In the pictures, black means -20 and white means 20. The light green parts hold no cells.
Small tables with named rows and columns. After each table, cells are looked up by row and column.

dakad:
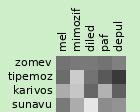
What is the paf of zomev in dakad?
-2
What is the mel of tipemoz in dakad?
-3
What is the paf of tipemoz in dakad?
-6
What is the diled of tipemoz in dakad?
-2
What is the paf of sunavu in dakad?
2
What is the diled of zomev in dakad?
-1
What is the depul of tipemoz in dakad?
-11
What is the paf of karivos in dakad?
8
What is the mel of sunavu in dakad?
-1

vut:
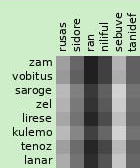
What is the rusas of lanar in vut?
7
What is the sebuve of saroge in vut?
13
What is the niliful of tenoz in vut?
-9
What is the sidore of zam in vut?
-4
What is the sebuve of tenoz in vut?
9
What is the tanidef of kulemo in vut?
-2
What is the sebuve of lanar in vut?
11
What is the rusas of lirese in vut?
6
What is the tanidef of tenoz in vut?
-5

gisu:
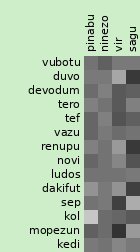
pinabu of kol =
11
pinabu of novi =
-4
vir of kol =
-4
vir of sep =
-10
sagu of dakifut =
-10
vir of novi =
1
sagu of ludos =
-1
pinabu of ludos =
-2
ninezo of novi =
-2
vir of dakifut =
3
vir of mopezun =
-12
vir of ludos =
-2

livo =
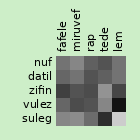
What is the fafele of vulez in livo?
-4
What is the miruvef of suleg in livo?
2
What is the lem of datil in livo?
-2
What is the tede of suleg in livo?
-13
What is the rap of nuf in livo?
-5
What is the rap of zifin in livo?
-8
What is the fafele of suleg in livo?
1
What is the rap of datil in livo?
-7
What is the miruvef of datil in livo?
-2
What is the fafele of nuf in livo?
-2
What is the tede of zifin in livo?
3
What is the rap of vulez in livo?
-7
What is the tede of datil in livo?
-5
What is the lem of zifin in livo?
-9
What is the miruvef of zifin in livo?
-7
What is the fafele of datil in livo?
-4
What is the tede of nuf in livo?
-7
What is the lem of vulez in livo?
-17

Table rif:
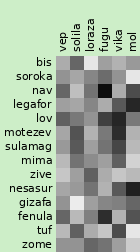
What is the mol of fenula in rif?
-7
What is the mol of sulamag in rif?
9
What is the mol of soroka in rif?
16
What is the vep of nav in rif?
-4
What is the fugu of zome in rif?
-2
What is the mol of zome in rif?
12
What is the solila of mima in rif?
-2
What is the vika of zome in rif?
5
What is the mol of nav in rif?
-8
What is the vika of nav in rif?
7
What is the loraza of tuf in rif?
7
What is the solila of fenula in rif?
9
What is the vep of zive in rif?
11
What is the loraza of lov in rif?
3
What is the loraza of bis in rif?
16
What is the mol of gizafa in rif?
-4

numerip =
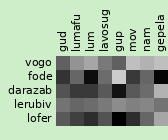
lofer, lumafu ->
-10
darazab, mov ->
-6
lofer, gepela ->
6
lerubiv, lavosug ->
-1
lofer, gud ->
-6
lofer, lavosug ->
-7
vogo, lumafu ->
3
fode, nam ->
-4
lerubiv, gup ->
2
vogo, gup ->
-5
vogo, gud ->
-5
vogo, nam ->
8
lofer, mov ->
-13
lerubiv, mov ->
0
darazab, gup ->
-17
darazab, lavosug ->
-6
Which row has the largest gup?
fode

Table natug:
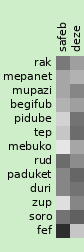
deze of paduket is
-4
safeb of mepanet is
6
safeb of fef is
-13
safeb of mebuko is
16
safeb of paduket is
1
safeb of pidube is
13
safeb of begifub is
8
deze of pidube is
-2
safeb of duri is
1
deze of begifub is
5
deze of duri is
-2
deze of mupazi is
1
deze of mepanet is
8
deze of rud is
2
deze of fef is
11
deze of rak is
5
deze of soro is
-5
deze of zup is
1
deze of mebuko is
6
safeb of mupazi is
6
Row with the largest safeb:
mebuko

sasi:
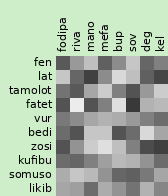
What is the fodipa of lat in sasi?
11
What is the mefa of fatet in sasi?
0
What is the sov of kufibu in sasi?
8
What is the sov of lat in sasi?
10
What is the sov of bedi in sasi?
-3
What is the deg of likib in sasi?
8
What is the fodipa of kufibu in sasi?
-3
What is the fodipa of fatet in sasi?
-7

